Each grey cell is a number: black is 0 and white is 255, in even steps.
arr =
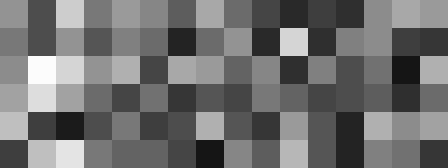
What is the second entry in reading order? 77
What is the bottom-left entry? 62
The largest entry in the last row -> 228
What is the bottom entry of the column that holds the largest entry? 191
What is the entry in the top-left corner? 147
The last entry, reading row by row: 54
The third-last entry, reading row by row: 128
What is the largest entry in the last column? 176
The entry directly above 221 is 252
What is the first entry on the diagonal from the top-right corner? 154
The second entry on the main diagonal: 77
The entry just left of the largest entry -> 140
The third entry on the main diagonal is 213
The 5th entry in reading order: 154
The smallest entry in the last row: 21
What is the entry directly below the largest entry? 221
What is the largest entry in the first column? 191

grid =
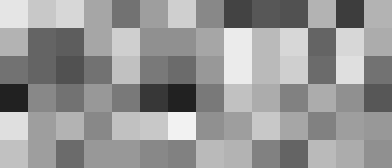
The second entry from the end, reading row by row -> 172
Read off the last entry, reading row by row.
144
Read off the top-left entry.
229
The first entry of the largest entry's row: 223
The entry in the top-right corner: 179
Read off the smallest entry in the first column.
33
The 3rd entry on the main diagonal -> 81
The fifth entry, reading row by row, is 114
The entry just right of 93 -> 166
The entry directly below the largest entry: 129
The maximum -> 242
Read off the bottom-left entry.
193
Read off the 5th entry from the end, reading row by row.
129
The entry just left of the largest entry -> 200
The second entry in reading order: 200
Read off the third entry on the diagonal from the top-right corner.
107
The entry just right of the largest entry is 144
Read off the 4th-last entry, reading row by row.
100

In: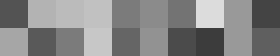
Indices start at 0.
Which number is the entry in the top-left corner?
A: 83
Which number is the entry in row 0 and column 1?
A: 179
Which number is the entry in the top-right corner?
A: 68
